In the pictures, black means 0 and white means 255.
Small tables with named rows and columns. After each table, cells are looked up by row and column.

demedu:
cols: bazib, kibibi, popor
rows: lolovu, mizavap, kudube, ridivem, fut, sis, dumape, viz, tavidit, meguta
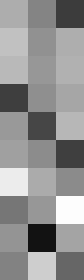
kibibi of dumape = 171
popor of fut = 183
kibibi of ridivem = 143
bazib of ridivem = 62
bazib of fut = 153
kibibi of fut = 70
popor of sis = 63
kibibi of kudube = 151
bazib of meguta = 130
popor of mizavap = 174
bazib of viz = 118
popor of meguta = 102
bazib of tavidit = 148
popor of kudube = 177
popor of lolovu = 60
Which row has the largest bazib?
dumape

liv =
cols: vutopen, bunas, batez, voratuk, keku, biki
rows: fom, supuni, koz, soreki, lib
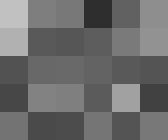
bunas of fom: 126
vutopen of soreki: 71
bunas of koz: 104
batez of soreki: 127
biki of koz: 84
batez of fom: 120
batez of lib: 76
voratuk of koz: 99
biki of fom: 142
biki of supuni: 146
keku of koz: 89
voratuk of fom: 46
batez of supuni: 86
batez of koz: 105
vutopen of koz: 82
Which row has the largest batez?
soreki

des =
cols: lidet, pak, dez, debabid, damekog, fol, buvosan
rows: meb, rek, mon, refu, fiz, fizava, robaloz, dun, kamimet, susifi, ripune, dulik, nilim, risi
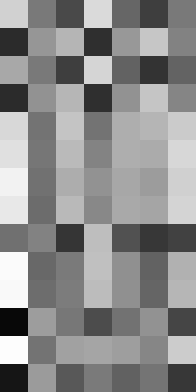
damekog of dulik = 114
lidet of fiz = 216
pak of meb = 121
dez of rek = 181
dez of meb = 73
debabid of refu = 47
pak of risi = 155
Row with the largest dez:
fiz

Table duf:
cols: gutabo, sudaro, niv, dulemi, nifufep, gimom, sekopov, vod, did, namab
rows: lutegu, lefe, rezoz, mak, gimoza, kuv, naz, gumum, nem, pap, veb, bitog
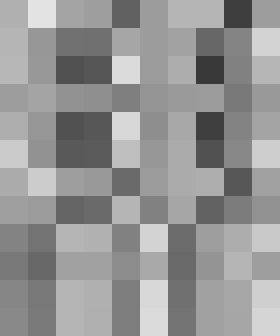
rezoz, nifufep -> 219
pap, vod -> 148
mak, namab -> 153
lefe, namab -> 211
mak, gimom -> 149
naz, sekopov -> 171
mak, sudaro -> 164
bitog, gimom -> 219
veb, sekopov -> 112
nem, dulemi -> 177
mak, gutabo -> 157
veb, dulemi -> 176
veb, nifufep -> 125

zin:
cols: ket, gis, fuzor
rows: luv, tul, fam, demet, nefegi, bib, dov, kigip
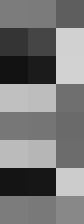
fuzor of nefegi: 106
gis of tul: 69
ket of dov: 20
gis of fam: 27
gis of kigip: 121
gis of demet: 189
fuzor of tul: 209
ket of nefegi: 119
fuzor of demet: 111
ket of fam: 18
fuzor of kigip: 136
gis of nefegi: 117
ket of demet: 192
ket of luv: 124
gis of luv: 123

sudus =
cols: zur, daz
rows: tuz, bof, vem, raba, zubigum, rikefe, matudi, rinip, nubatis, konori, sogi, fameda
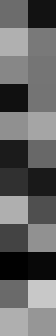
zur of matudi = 48
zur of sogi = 106
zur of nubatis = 67
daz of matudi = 25
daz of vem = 117
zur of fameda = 175
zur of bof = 176
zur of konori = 1
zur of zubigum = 144
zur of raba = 16
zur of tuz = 108
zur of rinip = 175
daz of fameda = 150
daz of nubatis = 145
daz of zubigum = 165
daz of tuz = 18
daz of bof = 121
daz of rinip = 79
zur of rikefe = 27
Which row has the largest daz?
sogi

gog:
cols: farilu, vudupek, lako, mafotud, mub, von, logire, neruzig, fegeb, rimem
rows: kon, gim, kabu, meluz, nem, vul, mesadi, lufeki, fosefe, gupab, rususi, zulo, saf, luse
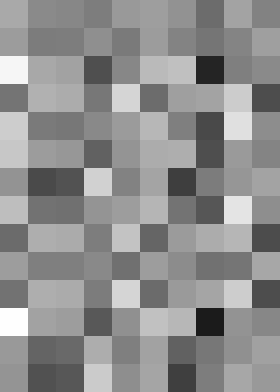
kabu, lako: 162
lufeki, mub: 157
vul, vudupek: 156
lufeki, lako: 112
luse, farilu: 148
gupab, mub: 112
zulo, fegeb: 147
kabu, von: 186
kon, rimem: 130
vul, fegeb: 154
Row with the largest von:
zulo

